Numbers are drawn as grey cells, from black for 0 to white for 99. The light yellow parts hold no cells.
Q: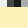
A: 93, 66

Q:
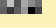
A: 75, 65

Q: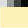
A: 86, 58

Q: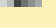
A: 82, 71

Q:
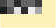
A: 92, 87

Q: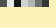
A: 91, 81
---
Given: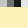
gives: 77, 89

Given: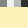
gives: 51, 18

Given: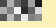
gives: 28, 56

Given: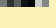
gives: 47, 52

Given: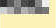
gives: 19, 46

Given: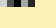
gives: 82, 14

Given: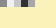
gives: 54, 65

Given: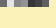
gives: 42, 37
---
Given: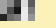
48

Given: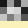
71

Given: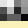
37

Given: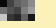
15

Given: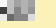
52

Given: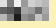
11
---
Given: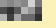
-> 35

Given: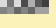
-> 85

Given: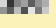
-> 52

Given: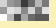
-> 82

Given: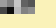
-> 77

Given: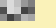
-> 80

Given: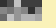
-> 58
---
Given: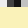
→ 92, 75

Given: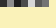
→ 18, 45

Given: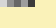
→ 83, 23

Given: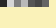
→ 15, 39

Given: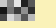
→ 78, 72

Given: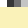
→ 99, 76

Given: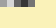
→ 62, 45

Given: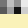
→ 45, 80

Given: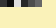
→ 20, 40

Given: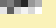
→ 43, 99
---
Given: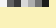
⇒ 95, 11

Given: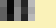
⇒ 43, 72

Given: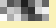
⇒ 78, 62

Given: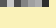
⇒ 34, 18

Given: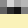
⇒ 54, 48

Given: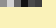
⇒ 56, 24

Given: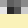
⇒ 63, 79

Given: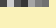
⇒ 27, 44

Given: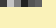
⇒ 23, 38

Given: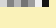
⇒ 83, 8
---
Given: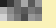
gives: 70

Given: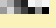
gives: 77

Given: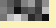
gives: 50

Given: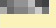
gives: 36

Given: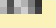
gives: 75

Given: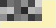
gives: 71

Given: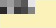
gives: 56
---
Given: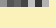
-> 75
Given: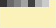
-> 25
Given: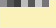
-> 34
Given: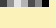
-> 30
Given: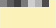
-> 80
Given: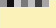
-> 74
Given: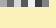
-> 93
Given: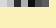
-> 6
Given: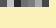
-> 48
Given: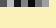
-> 4
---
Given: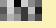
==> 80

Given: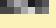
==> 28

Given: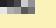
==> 68

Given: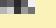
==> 82

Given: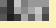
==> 17

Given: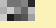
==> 79
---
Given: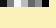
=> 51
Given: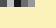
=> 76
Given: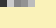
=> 79
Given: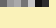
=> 60
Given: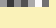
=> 22
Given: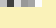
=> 25
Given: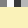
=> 97
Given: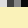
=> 25
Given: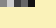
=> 80
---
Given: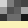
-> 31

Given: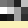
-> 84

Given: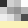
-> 63

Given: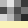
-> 61

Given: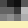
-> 39

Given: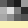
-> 87

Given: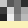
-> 82

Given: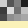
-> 85
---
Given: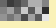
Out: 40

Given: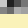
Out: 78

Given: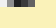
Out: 93

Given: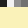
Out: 12

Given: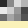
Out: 16

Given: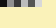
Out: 6

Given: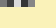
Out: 47

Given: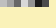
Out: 74
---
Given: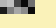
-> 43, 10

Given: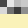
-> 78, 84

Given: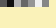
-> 52, 34

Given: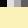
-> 37, 4

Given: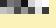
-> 99, 75

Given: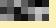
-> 12, 59

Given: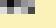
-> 63, 85

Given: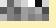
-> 82, 71

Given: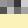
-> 80, 32
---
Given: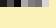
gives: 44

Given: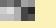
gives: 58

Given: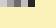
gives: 63

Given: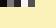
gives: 32

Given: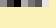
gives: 45

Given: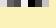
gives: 39
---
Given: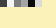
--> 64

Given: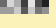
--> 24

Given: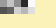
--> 16

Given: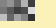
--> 69

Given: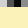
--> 54

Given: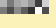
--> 70

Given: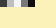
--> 47

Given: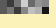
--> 80

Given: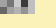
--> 23
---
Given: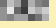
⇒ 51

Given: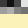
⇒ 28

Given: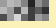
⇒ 56

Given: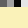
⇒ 3

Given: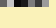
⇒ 22

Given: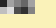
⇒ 40

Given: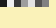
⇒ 32
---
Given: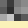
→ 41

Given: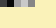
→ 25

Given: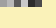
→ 62

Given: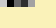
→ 79

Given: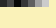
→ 15

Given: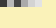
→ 22
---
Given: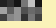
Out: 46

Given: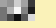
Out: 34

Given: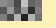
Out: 69

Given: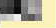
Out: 35

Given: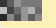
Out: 37

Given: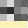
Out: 34
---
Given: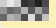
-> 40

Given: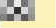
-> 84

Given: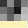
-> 33

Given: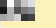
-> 70

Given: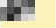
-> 30

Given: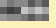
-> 24
